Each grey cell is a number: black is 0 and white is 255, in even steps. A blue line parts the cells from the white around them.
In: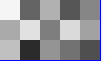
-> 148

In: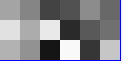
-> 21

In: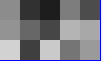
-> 202

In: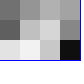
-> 200

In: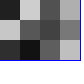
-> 94

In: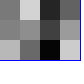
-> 5

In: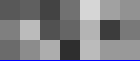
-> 173

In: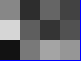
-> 164
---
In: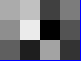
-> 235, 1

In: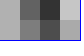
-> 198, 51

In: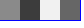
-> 241, 60

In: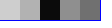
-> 206, 11

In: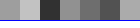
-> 194, 49

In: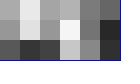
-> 245, 40

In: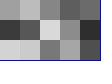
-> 217, 46

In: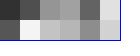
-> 244, 49

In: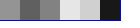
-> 230, 24

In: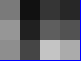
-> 196, 17
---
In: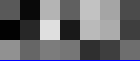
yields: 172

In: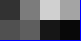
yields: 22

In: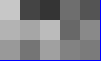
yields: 104

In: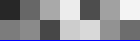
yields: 146

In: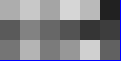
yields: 53

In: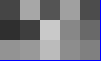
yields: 135

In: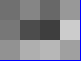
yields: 62

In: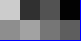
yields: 118
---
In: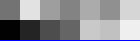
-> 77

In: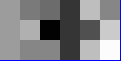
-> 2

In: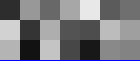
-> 174

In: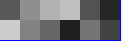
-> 102

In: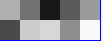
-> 215

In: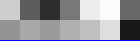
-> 155

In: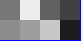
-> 200
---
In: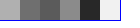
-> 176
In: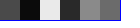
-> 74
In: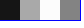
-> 21
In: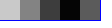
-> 201
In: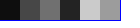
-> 14
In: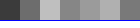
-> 59
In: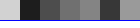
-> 210
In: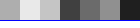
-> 174
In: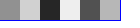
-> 145
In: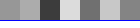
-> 151
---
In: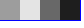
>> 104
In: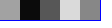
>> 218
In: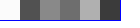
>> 176
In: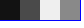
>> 239
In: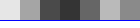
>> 186
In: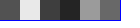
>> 155
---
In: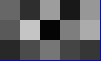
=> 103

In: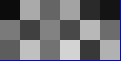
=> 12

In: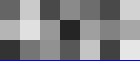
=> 101

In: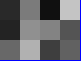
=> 41

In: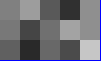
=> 128

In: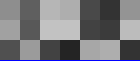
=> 142

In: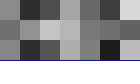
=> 139
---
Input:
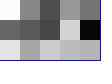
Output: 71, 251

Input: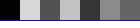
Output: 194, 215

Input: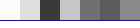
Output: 197, 251

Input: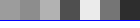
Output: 79, 235

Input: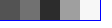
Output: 44, 247

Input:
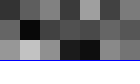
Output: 80, 194

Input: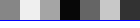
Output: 7, 239

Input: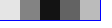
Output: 19, 229

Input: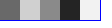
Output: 138, 242
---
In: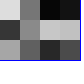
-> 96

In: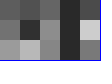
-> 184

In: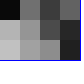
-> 161

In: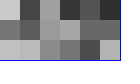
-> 186

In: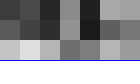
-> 223

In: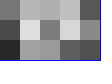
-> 162
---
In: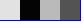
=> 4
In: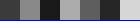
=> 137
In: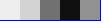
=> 211
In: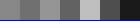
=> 112
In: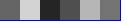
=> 211
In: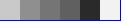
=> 143
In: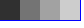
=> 116
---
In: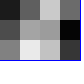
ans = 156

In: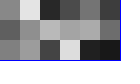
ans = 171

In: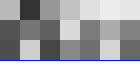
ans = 171

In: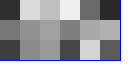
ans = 169

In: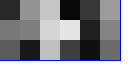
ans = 32

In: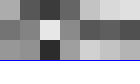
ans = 94

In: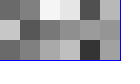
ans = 155

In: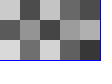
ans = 156

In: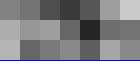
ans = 110

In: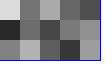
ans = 122
